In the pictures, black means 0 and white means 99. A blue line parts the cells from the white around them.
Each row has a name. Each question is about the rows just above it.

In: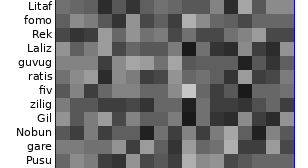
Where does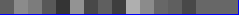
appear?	fomo
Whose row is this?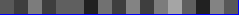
Nobun
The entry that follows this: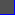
[40]

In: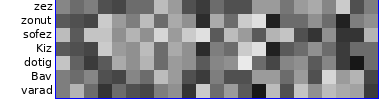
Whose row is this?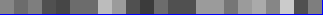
zez
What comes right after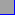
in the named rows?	[23]
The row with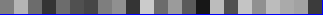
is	varad
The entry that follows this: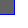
[23]
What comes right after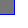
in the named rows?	[60]

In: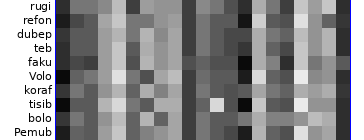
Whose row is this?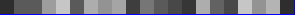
teb
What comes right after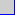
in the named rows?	[35]
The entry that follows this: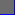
[35]

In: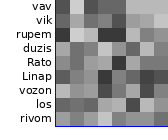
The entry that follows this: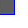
[50]
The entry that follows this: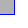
[29]
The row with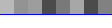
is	vozon
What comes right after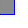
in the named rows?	[44]
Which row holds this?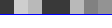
rupem
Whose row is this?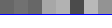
los

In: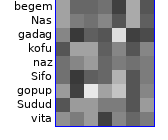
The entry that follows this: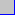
[33]
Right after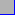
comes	[33]
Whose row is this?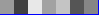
gopup
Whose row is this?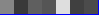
gadag
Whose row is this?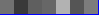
Sifo
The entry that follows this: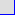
[25]
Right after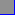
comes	[48]

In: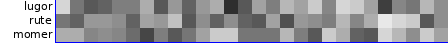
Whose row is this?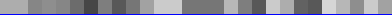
momer
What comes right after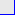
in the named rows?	[83]
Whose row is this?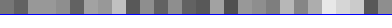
rute
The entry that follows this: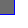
[27]
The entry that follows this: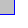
[34]

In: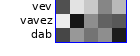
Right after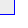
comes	[8]
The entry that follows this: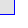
[78]
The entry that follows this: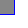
[72]
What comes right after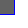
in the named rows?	[34]
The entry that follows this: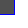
[88]
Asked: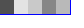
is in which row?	vev
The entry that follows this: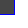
[59]

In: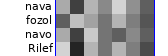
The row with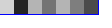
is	Rilef
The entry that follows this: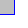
[63]
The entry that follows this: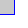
[45]
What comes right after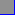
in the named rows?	[37]
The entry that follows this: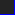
[70]
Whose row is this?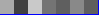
navo

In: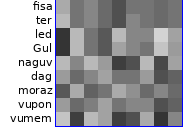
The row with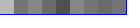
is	ter
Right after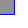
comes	[41]
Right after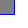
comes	[63]
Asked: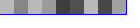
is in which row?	naguv

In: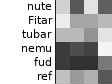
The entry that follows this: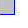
[60]
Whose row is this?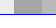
Fitar
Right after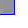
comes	[88]
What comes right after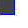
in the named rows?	[95]
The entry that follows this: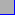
[34]

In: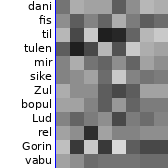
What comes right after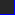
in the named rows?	[39]
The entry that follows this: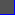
[78]
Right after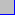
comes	[22]
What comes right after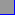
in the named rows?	[39]

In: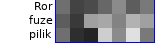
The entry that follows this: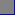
[69]
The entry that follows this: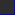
[14]

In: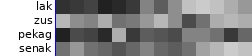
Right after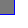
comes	[59]
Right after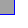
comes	[71]
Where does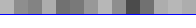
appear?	zus

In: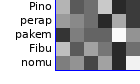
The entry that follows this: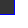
[49]
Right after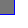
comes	[16]
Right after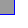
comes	[53]
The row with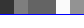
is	pakem

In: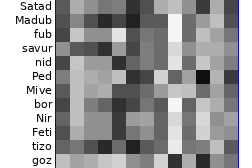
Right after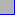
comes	[23]
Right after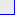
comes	[46]
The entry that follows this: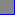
[31]

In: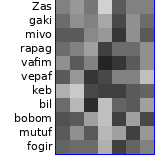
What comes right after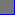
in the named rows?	[81]
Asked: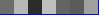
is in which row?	bil
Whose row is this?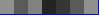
vafim
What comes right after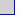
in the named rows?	[35]
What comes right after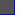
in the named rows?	[35]
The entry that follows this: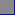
[59]
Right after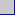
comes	[28]

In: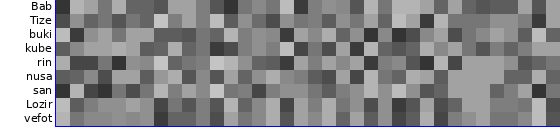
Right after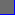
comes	[30]
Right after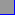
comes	[67]

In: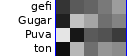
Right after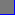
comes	[61]
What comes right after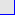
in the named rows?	[9]

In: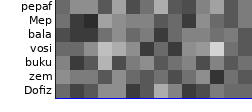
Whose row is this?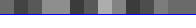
Dofiz
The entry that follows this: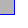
[30]
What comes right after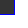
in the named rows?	[44]
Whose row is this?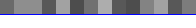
pepaf
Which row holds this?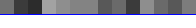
Mep
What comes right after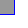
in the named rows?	[82]
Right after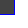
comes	[34]

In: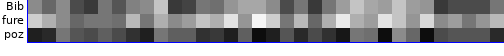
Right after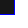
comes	[46]
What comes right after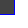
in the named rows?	[46]
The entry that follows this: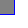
[54]

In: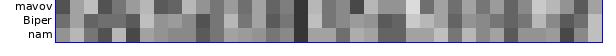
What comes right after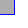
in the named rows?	[63]
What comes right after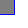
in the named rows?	[21]
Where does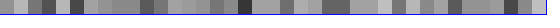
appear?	nam

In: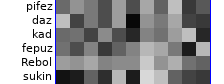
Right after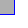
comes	[44]
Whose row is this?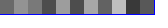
pifez

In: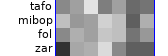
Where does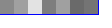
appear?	tafo
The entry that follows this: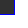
[65]
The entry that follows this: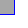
[68]
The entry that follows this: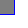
[62]
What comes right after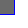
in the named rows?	[45]
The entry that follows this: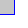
[74]

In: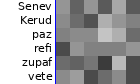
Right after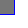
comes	[23]
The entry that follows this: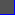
[68]
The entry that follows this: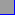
[29]

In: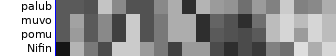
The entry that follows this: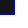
[70]
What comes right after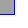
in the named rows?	[35]
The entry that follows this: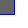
[32]
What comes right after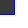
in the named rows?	[50]
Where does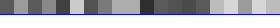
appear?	pomu
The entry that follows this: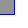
[43]

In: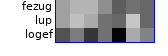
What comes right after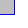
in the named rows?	[66]
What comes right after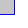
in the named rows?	[40]
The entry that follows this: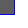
[44]

